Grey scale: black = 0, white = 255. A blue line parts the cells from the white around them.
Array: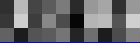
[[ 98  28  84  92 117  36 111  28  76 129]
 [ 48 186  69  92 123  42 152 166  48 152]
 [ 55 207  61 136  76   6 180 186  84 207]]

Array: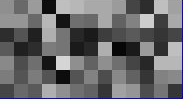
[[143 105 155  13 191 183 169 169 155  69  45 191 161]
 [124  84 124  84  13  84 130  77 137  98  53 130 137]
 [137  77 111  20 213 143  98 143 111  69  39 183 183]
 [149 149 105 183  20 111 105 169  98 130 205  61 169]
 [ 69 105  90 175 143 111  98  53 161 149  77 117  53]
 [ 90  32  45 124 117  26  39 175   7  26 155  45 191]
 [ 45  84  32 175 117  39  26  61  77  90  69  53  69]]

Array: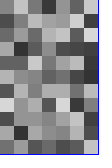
[[ 98  98 201 120 162 187  57]
 [ 77 127 187 162 155 207  64]
 [215 148 174  85 215  57 127]
 [168  51 168 141 133 180  77]
 [ 77 148 148 133 162 195  64]
 [180 141 133  98 113  70  51]
 [ 85 180 127 174 174 113 187]
 [133 195 120  57 148  98 201]
 [106 155 106 180 195  91 215]
 [168  51  91 141  77  70  64]
 [113 155  85 106  77  91 195]]

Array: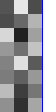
[[152 112 195]
 [ 76 104 180]
 [144  48 166]
 [215  32 160]
 [124  96 152]
 [188  62 118]
 [130 223  90]
 [ 84 231  76]]

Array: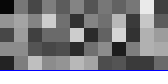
[[ 35 126 191 140 148 184 164  77  84  58  58 106]
 [148 164 132 205 112  50 132 112 184  58 198  92]
 [140 140  84  71  77  43 112 140  29 126 177 170]
 [  7 119  71 126  92 132  84 119  98 119 234  64]
 [ 71 156  64 106 106 205  43  98 213  50 177 156]]

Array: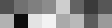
[[178  13 227 242 170 185  92 154]
 [ 80 113 127 140 206  99  58  86]]
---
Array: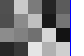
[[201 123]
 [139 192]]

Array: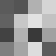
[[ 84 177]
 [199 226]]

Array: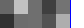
[[193 111]
 [109 111]]

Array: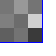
[[152 116]
 [108 208]]

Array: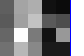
[[164 174]
 [160 194]]

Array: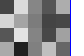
[[219 134]
 [164 124]]

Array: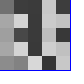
[[ 61  59]
 [212  58]]

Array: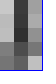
[[ 59 160]
 [ 56 171]]
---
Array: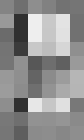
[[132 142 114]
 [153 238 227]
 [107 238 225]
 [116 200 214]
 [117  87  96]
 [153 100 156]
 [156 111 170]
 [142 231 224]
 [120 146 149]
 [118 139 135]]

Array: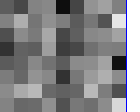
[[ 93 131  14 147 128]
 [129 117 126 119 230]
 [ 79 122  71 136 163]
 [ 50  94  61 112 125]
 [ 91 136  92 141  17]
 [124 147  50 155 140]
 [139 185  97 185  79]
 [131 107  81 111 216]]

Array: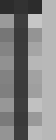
[[ 44  44]
 [154 198]
 [118 148]
 [132 165]
 [145 183]
 [130 162]
 [127 159]
 [151 193]
 [122 153]
 [148 189]]

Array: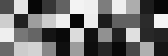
[[ 76   6  98 239 238  28]
 [206 158 239 236  97  43]
 [239 101   9  16  33  40]
 [105 211  15  13   8 176]]

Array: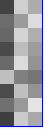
[[ 66 172]
 [108 221]
 [103 174]
 [ 74 157]
 [105 147]
 [191 117]
 [ 75 147]
 [112 228]
 [ 62 169]]

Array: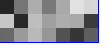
[[ 36 173 169 214]
 [199 190 173  59]
 [105 185  82  94]]
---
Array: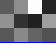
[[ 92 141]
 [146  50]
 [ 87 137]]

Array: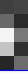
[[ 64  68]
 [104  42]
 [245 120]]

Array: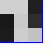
[[208 208]
 [ 24 201]
 [ 27 205]]

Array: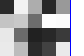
[[ 42 242]
 [196 201]
 [232 107]]

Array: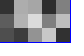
[[ 50 173]
 [ 93 178]
 [ 78  60]]

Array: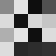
[[137 227]
 [219  20]
 [175 228]]
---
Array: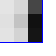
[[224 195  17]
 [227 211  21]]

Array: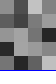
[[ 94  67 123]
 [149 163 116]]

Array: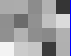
[[143 107 145]
 [144 178 142]]

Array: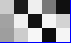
[[162 240  18]
 [158 204 247]]

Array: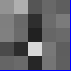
[[127 105  46]
 [128 107  33]]

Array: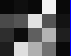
[[ 74  85 226]
 [ 46  12  95]]
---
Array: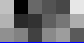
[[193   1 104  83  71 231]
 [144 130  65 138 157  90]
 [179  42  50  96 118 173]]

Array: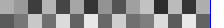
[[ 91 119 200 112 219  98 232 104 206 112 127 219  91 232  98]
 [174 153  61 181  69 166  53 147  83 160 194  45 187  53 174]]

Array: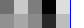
[[145 167 138  40 189]
 [111 201 125   3 221]]

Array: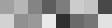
[[210 145 153 233  48 106 118 226]
 [161 182 132  93 125 204 196  72]]

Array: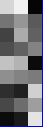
[[ 11  26 228]
 [ 46  32 208]
 [ 72 109 158]
 [ 78  97 131]
 [143 131 123]
 [ 66 171  97]
 [116 150  90]
 [194 179  11]
 [214 241   5]]

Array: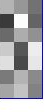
[[202  86 237]
 [223  73 231]
 [106 173 145]
 [122 180 138]
 [165 195 130]
 [180 151 114]
 [ 58 252 100]]
